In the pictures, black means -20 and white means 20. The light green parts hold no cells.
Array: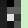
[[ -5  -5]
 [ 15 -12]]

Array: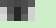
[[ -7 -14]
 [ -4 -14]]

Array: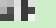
[[-7 16]
 [-9 16]]

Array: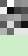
[[-18 -11]
 [  5   6]]

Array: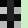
[[-15   8]
 [-15 -17]]

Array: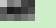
[[-16 -14]
 [ -2  -5]]

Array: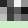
[[-11  -6]
 [-10   0]]
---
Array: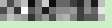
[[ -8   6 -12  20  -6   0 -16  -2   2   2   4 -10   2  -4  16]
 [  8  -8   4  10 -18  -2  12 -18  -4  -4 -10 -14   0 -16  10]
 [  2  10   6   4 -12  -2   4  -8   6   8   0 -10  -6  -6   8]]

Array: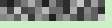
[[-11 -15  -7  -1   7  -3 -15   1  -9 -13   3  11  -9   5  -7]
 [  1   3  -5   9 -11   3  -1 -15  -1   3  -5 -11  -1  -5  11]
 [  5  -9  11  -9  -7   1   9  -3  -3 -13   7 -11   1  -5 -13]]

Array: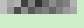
[[ 10   4  -8   2  -6  -2   0  -4   0   4   6]
 [ 10   6   8 -10   0 -12  -4   2  -2   0   8]]

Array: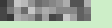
[[ -9  -1   5  -3  11   3   7   5   1   1   1  -5  -1]
 [ -9 -11   7   5   3  -5   5  -9  -7  11   5  -5  -3]
 [-11  -5  11   9   3  -3  -1   1   3   7  -7  -7   7]]

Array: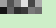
[[-17  -5 -13 -11  -1  -3]
 [  5  -7   1  15  -9   7]]

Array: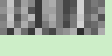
[[ -1  11  -7   3   9 -11   3   7  -1  -7  -1  11  -3   3  -7]
 [  1  11  -5   5   1 -11   5   7  -1  -9  -7  13  -5  -1  -3]
 [  1   9  -3   7  -1 -11  -1   5  -1  -9  -1  13  -5  -3   1]
 [  3   9  -1   7  -7 -11   5   5  -1  -9  -5  13  -5  -3   3]
 [ -1 -11   7  -3 -11   9  -5  -9   1   3   7 -13   1  -5   7]]

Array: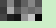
[[ -9 -15 -17   3  11 -19]
 [ -9   1 -11  -5   1  -7]
 [-11   7  -7  -1  -3  -1]]
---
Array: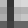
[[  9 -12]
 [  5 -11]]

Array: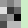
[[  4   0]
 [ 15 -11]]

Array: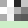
[[ 7 20]
 [20 17]]

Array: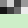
[[  1  13]
 [-17 -10]]

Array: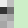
[[ 17  10]
 [-12  -2]]

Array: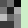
[[ -7  -2]
 [ -1 -15]]
